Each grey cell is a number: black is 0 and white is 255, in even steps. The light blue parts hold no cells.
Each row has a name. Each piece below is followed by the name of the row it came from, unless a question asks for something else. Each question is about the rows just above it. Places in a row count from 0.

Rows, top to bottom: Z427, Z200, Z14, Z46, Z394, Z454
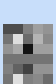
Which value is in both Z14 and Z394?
[147]
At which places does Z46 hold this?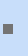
0 1 2 3 4
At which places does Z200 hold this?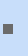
2
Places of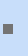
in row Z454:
0
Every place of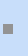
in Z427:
4
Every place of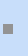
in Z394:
3 4

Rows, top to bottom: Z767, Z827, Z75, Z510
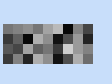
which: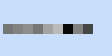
Z767
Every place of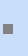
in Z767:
1 7
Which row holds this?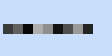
Z827

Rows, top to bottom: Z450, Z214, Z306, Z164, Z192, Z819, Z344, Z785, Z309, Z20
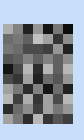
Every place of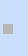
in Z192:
2 4 6
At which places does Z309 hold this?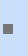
5
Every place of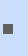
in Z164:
1 3 5
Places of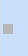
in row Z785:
0 6

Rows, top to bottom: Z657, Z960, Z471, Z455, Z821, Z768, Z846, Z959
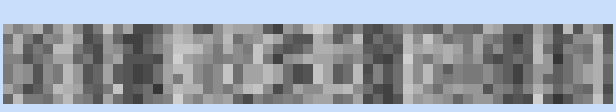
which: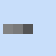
Z959
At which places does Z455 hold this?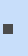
9 15 37 49
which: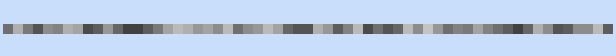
Z960
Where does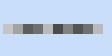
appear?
Z821
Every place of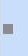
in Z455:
10 20 23 28 33 35 41 57

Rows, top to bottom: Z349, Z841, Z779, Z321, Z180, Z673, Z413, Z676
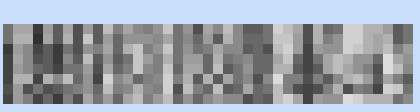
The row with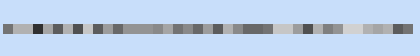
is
Z841
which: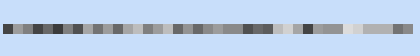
Z676
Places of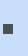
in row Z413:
0 2 4 17 29 31 34

